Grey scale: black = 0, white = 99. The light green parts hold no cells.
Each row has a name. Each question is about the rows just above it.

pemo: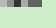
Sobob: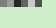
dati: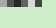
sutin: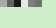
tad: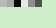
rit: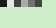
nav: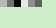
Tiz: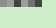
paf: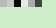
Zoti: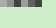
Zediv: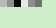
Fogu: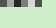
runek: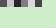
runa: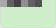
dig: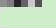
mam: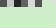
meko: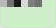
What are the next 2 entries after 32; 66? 15; 49
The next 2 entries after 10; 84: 49; 44
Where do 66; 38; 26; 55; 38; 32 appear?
runa
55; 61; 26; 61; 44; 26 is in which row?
Tiz
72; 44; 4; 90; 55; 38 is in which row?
nav

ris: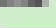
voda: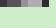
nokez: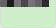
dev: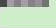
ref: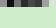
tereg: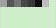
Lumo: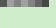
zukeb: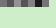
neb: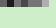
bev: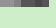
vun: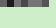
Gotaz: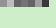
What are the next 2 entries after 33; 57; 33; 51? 11; 45
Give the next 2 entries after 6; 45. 17; 28
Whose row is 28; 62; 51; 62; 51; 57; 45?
dev
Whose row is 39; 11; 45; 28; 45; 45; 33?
vun
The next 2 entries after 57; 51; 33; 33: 28; 33
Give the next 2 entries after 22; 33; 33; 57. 68; 68
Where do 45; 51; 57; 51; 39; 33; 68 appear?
ris

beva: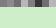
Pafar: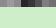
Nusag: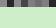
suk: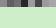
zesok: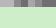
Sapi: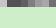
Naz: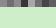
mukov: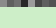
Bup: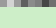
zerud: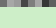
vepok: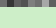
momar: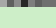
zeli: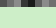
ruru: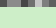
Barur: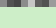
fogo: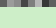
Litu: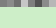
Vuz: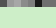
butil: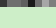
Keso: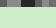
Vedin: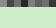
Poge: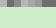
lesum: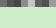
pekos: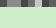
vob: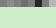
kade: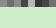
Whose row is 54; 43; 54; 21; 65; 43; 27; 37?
Naz
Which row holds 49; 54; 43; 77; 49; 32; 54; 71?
Litu
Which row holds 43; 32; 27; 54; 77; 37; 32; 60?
lesum
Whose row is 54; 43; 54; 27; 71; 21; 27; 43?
kade
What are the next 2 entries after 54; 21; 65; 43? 27; 37
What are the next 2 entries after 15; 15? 37; 54
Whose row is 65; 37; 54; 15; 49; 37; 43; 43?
momar

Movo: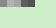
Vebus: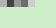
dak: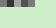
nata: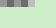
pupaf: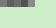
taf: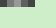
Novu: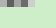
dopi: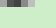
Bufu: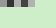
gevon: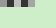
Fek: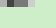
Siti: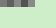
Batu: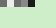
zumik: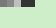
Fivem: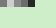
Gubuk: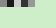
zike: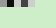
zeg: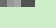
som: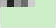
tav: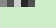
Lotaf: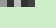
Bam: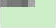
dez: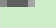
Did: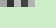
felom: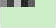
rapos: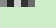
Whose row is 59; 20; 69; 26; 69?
Bufu
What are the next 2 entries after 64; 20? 74; 26
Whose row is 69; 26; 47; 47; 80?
Fek
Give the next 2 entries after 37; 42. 32; 53

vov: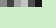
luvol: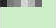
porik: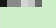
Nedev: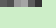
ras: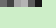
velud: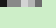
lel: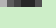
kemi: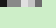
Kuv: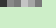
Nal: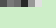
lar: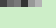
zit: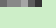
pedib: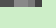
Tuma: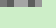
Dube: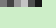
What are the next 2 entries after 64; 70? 36; 9
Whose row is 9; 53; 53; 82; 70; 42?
velud

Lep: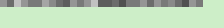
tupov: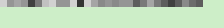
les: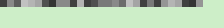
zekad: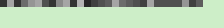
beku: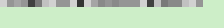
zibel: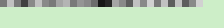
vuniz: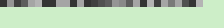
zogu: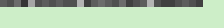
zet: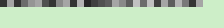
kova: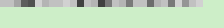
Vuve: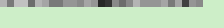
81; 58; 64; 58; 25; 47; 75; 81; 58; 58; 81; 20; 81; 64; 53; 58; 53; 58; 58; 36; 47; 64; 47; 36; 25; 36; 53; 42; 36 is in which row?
tupov
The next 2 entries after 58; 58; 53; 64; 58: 15; 20
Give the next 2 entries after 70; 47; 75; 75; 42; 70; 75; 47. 81; 58
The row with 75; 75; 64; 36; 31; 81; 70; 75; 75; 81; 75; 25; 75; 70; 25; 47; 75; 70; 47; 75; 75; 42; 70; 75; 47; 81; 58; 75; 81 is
kova

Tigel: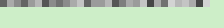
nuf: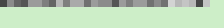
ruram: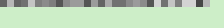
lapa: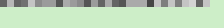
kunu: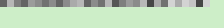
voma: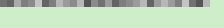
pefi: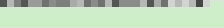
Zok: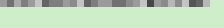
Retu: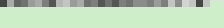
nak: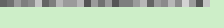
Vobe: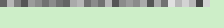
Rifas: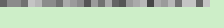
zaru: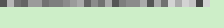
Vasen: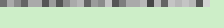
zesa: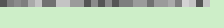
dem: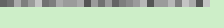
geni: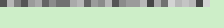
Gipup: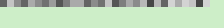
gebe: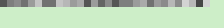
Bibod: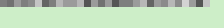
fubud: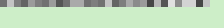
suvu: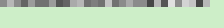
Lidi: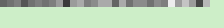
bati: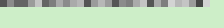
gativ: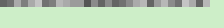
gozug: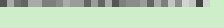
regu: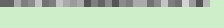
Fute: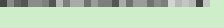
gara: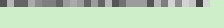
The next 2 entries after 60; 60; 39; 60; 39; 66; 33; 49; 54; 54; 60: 39; 66
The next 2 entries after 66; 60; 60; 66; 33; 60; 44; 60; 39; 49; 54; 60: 71; 33
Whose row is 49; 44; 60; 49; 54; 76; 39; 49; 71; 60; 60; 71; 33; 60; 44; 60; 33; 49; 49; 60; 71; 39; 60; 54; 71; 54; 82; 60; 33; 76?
Bibod
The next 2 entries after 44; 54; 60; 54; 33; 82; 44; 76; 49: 82; 82

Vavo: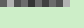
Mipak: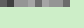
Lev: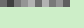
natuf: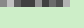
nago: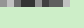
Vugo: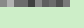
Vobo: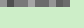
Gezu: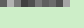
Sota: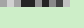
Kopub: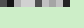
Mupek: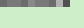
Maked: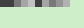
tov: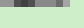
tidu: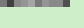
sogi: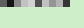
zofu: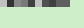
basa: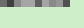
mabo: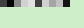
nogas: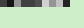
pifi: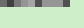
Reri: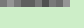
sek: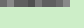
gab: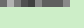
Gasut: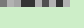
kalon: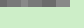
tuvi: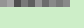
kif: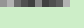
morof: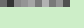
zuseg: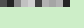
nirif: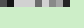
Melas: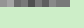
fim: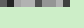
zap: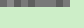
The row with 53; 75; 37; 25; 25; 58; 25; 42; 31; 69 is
natuf
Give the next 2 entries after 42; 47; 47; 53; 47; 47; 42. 42; 53
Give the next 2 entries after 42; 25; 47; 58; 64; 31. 58; 58
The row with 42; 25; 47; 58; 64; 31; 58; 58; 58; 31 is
pifi
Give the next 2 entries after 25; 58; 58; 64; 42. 64; 58
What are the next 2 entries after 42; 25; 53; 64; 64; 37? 64; 53

